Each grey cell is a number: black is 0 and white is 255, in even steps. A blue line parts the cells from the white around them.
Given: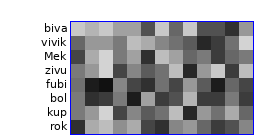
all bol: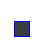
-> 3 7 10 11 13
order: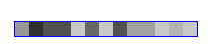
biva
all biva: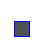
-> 6 10 11
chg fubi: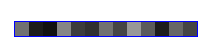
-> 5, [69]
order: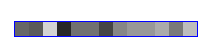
kup
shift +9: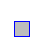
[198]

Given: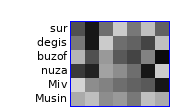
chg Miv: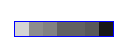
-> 4, [110]
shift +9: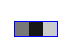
[129  32 212]
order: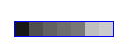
sur

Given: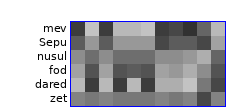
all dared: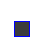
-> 2 4 6
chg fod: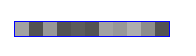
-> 3, [162]

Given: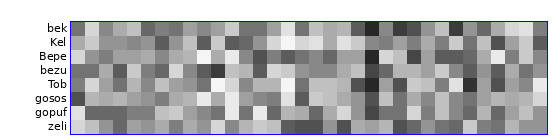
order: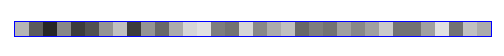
bek
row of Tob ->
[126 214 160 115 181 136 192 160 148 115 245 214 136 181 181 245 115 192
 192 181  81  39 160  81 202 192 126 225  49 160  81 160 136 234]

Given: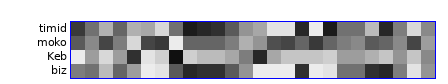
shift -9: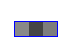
[128  60 116]
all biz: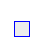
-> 6 14 15 16 18
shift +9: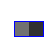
[122  57]
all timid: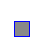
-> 26

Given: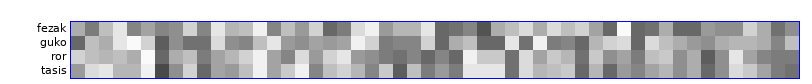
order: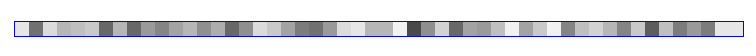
tasis
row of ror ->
[210 191 182 191 173 250 104 173 191 124 163 182 210 241 163 133 219 154
 210 230 154 143 124 113 133 104 133 104 241 201 201 113 219 163 201 182
 113 201 143 163 124 191 201 143 173  93 143 230 163 133 124 124]
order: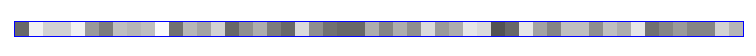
fezak
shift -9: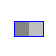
[124 182]
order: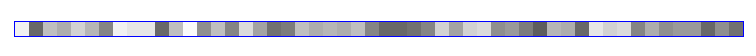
guko
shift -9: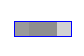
[145 134 134 201]

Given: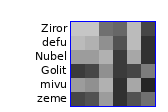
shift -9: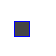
[61]
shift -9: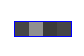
[ 61 135  50  61]
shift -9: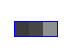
[ 50  61 135]
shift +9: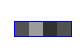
[ 91 165  58  91]

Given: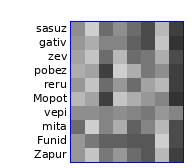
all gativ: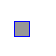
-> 1
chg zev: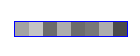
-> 4, [184]
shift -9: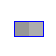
[142 164]
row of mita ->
[108 206 132 173  96 132 184  75]

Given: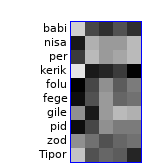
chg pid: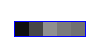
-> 5, [123]
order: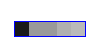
nisa

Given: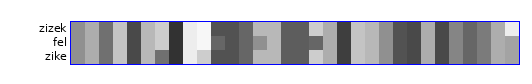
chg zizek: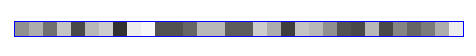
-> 26, [173]
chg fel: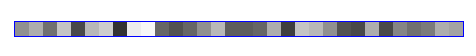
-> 29, [102]
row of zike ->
[144 173 112 196  73 184 112  50 237 205  82  82 102 184 184  93  93 205
 173  62 196 184 144  82  73 173  73 133 102 123 173 163]
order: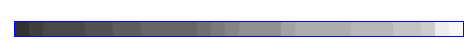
fel
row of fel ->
[144 173 112 196  73 184 205  50 237 247 102  82 102 144 184  93  93 102
 173  62 196 184 144  82  73 173  73 133 102 123 173 163]
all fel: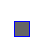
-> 11 13 18 29

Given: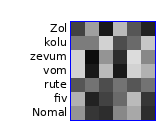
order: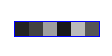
Zol
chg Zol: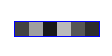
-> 6, [34]
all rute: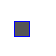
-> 1 5

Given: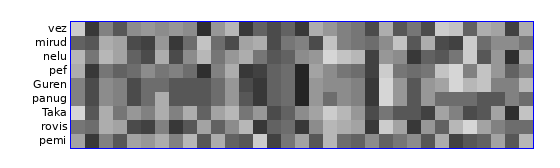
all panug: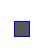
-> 8 9 10 13 25 30 31
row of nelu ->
[183 118 183 163  98  75 173  75 140 183 118 151 173 118  87  98 140 151
 214 195 183  65 151 140  56  98  87 118 204  87 151  47 173]
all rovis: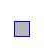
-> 13 19 28
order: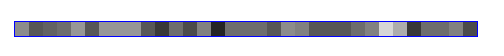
panug
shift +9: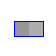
[160 182]
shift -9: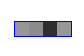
[142 131  38 142]

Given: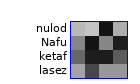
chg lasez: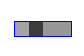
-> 2, [71]
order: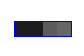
ketaf
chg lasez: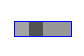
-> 2, [71]
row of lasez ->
[164  71 152 152]
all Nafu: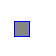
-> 1 3
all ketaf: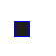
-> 2 3

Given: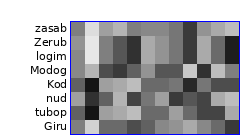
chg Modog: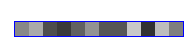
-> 2, [180]
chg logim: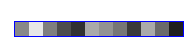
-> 4, [86]
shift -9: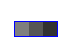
[118  77  40]

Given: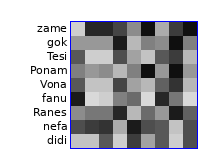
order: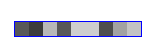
Tesi
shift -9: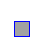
[153]
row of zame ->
[206  39  39  69 140  15 172  60  15]
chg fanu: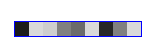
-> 8, [119]
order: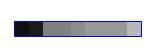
gok
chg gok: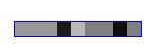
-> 7, [140]

